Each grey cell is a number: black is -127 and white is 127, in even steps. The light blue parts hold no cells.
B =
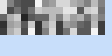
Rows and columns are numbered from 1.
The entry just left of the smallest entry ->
75
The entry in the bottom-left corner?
-65
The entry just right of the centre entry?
1
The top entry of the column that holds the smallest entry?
-52
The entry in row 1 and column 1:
100
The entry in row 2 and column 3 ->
-12
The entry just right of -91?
-38
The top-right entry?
1
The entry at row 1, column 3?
-38
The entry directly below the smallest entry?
-38
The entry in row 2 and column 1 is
100
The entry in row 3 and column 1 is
-24
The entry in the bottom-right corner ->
-65
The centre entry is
59

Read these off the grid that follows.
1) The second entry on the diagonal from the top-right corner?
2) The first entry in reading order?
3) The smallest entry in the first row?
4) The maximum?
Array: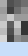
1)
-17
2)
43
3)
-47
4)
86

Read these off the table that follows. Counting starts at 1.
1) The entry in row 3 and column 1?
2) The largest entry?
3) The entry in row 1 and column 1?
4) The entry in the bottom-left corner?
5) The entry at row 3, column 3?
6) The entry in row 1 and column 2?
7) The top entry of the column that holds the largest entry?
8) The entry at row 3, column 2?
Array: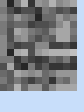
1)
9
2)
63
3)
9
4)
-35
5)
22
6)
-89
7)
38
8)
-21

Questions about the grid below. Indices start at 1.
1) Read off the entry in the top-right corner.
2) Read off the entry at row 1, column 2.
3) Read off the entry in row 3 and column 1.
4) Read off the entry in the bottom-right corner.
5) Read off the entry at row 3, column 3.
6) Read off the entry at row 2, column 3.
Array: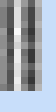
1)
54
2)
-15
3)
-1
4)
54
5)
96
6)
96

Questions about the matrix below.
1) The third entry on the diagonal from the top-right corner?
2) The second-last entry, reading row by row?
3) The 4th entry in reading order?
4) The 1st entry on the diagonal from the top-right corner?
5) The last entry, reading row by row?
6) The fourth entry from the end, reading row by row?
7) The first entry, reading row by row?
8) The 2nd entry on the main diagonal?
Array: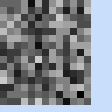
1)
-39
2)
1
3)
17
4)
33
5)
-39
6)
-112
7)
-26
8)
-51

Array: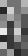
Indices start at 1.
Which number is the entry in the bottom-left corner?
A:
-26
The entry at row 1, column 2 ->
-12
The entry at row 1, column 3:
-12
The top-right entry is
53
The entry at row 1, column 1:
53
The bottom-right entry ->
-57
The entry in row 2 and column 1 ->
-87

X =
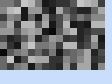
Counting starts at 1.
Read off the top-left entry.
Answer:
-7
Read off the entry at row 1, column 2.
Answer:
-7
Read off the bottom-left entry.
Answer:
-23
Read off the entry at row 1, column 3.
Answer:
-38
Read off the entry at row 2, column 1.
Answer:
8
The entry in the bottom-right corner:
8
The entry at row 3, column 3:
-7
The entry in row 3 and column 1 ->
-64
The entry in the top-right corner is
-64
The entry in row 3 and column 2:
8
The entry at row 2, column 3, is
70

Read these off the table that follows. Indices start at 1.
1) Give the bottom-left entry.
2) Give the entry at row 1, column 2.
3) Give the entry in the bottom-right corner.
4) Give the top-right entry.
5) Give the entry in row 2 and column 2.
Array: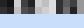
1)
-77
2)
-108
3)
24
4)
24
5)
-93
